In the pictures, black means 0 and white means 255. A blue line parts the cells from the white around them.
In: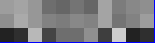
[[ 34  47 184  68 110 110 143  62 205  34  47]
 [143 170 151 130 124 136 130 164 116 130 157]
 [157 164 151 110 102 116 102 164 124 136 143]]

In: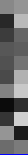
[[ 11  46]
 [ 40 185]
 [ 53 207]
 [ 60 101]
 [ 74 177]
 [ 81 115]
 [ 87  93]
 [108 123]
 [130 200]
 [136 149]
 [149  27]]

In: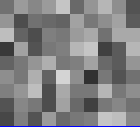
[[ 57 162  83 120 127 182 197  64  91 182]
 [ 71 127  83 155 105 120 127 197 190 135]
 [ 83 135 120  77 162 105  64 120 135 113]
 [ 99 120 149 175 120 127 162 105  91 149]
 [113 155 135 155 197 105 149 182 142  83]
 [127 149 190  77 169 120 120 182 120 142]
 [142 120 175  99 212 142  49 120  83 113]
 [149  77 113 105  99 162 120 142 162  91]
 [190  99  77 127 120 155 169 113 169 169]]

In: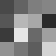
[[ 58 230 105 160]
 [ 73  99 126 133]
 [ 86 183 168  42]
 [146 119  93 211]]

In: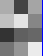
[[ 51  96 103]
 [116 149 235]
 [173  67 165]
 [193 228 134]]

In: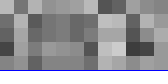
[[ 69 160 124 153 146 140  84 191 204  61  69 153]
 [ 98 166 104 117 124 104 124 166 166  84 140 172]
 [111 179  90 117 124 104 111 191 185  98 179 153]
 [132 146  98 132 132 132 111 179 166 140 160 153]
 [185 117 179 146 153 160 185  84  98 160 140 132]]

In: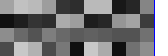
[[ 16  30  52  45 171 157  30  38 149 163  60]
 [ 75 200 178  75 120  16 200 171  16 113 141]
 [141 105  83 126 105  91  97  91  83  83 113]
 [163 193 186 157  52  45 186 186  24  38 133]]

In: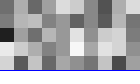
[[ 31 160 111 182 152 226 144 204 212 124]
 [111 174 104 160 220 204 136  82 174 220]
 [124 182 190 130 152  98 136  90 182 117]
 [212  90 196 104 167 144 117 196  75 160]
 [234 204 174 130 152 247 167 226 212 144]]

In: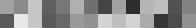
[[ 89 232 198  89 104 154 146 211 190 211 170  54  76 146]
 [162 138 198  96 119 176 112  68 162  46 182 190  82 131]]
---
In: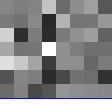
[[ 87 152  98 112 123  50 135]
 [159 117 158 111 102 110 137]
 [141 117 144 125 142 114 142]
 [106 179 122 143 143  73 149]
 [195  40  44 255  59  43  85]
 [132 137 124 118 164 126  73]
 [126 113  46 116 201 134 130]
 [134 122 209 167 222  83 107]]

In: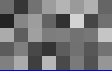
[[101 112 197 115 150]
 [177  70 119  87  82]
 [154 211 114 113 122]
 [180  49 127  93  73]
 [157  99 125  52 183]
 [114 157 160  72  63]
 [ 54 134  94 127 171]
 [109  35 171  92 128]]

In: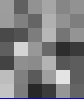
[[146 126 148  58  93  93 100]
 [134 146 117  45  86 228 150]
 [166 176 183 105 179 159  59]
 [146 101 125 152 139  90  40]
 [ 96 128  82 212 143 128 124]
 [157 156  73  95  67 189 196]]

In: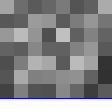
[[171 117  99  89  51  49  91]
 [ 96 150 130 151 164  98  61]
 [ 84 124  96 130 187 145 102]
 [122  91 192  97  90 142 136]
 [102 149  79  98 167 131  80]
 [ 90 155 148 135 179 128  83]
 [109  95 187  93 125 170 128]
 [164  88 152  99  78  85  66]]

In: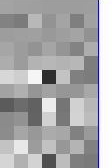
[[158 161 146 173 125 124 168 183 188 154 129 122]
 [157 127 164 131 183 128 150 209 211 129 180 126]
 [157 164 158 149 179 195 150 117 120 167 151 189]
 [157 147 153 165 183  47 162 236 209 171 193  79]
 [159 184 160 147 179 245 149  97  99 152 156 211]
 [160 123 159 156 156 206 175 108 146 166 232 177]
 [163 130 157 166 173 215 162  91 139 140 195 213]]

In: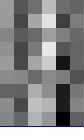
[[100 125 105 101 102  82 118 132  97]
 [110  63 128  87  21 125  28  29   0]
 [188 225 159 231 205 139 142 179 150]
 [112 167 106 121 165 107 173 191 179]
 [ 86  70  91  71  73 136  98  73 103]
 [156 154 133 145 155 139  99 140 133]]

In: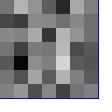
[[128 112 112  88  83  91 128]
 [168 135 147  75  91 128 115]
 [ 40 113 180 184 212 177  67]
 [ 93 134  54 119 128  92 134]
 [146 137 169 123 142 164  79]
 [179  59 130  64   7  82 150]
 [116  70 136 115  88 117 129]]
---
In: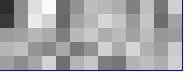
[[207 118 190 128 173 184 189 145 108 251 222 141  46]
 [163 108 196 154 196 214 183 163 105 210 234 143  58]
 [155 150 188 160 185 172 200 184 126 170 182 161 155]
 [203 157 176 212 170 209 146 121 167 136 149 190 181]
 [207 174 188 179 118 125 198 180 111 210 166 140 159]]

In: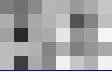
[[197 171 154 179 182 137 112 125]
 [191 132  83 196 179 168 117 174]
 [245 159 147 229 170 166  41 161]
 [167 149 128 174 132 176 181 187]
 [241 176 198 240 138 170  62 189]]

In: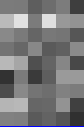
[[ 62 124 109  94 122 123]
 [147 152 223 123 225 186]
 [ 86 117 120 101 122 137]
 [139  96  90 136 103 115]
 [ 72 134 100  79 166 184]
 [154 154  94  58 123  50]
 [124 129 110 116 137  76]
 [ 64 147 104 102 184 181]
 [ 48  85  99  90 127 129]]

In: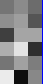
[[108 139 117]
 [ 85 158 143]
 [165 165  63]
 [ 46 227 174]
 [125 161 117]
 [136  14 235]]

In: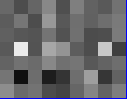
[[114  89  98 127  79 136 101  77 104]
 [122 110  97 111  88 152  77 118  92]
 [123  78  76 112  82 116  84  87  96]
 [ 63 200  77  93 148 167  83 235  89]
 [110  99  88 117 112 136 107 114  99]
 [ 98  54 158 110  52  29 109  16 117]
 [126  99 133 102  68  76 115 106 141]]

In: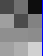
[[ 13 112  72]
 [130  75 159]
 [140 143 143]
 [209 175 161]]
